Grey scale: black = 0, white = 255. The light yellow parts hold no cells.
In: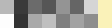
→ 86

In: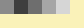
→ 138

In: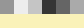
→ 150

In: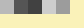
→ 156

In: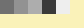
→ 146

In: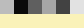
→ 95

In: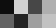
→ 71
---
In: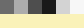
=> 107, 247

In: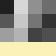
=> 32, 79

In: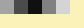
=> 163, 212

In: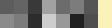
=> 93, 78

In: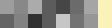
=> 157, 150

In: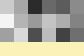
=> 203, 111

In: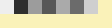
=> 238, 207

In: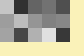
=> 197, 56

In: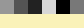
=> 151, 120

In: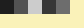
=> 30, 109
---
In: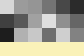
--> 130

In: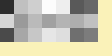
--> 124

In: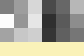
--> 118

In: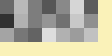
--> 193

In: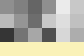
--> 173

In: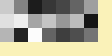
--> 116

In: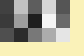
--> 229
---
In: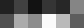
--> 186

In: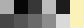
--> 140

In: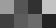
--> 108

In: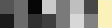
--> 215

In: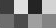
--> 160

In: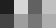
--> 119

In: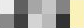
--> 185
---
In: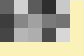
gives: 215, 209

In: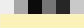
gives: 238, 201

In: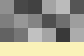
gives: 193, 187

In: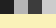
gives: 204, 181

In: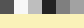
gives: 247, 190

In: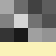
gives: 213, 168

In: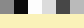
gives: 253, 220
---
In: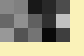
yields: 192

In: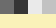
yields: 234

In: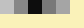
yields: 193

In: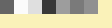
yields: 251

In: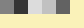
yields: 220

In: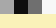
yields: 247

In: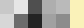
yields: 230
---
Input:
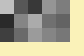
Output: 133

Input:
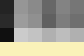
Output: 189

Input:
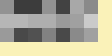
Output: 138

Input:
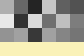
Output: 133

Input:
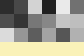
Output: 86

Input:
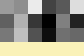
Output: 112
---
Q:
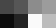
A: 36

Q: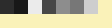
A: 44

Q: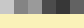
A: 76

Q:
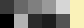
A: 30

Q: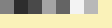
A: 73

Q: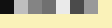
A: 75

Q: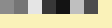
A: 55

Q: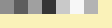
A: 93
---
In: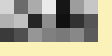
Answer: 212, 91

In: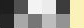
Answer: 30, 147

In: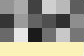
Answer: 148, 118

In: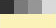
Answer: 49, 217

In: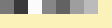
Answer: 120, 187

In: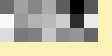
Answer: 109, 101
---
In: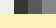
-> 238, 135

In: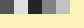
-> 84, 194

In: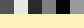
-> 83, 155

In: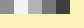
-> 143, 62

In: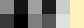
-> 140, 224

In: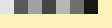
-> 228, 23

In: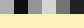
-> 175, 35

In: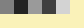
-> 128, 211

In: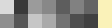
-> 218, 64

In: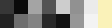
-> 55, 243
